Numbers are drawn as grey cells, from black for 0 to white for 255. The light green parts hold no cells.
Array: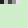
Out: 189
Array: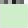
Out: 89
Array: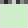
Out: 40
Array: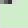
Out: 94
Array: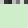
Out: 53
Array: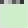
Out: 206
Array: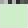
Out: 194
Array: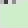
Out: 62
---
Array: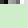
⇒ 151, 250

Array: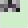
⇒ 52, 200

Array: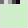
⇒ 166, 223

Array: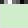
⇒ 117, 251

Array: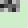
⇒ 103, 204

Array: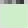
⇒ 164, 206
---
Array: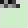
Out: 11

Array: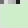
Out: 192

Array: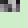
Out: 175

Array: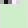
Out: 128

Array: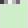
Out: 244

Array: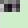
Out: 121

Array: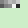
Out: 186

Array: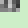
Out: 188
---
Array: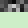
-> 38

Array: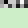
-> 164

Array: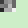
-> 186

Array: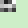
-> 220

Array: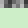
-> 186

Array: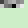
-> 188

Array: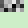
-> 136
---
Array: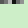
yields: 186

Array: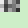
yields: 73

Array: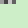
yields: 157

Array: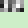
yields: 57

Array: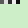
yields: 225

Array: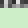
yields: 144

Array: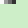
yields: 249
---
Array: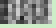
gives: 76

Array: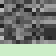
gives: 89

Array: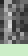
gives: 108

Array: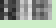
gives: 126

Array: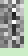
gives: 98
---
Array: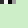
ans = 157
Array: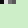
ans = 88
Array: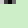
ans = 107
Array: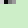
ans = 155
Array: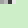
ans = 233
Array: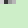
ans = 183
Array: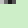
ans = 81
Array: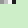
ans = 29
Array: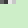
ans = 199
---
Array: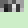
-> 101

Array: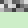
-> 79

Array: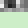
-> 200

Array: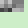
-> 192

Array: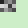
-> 35

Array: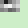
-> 129

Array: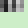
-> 97

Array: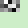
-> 119

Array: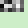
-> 186

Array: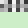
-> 231
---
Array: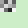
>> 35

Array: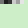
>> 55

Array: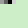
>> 1

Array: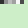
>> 189

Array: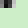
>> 66

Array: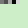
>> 173

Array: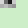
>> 163

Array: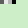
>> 183

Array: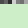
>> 46
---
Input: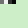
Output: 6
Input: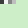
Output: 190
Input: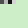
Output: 212
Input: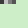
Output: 84
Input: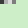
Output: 124
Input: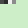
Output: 139
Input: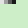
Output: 25
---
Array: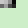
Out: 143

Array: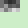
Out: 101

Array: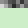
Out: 55

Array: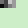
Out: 200

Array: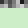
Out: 26

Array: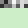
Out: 216

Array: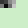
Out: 137

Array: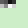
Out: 17

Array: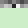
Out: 75
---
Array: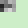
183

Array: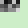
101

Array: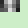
96

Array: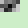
40

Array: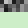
26

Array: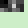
87

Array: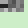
192

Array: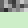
44

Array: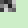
212

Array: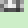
69
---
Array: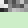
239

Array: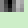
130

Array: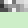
92

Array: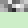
142

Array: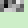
151

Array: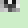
167
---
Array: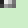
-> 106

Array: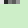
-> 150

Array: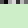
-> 110

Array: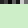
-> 109

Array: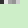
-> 205

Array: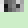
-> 178
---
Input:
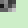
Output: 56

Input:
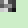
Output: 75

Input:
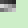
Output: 50

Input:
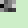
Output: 130

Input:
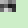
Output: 112

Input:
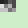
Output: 90

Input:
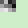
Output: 29
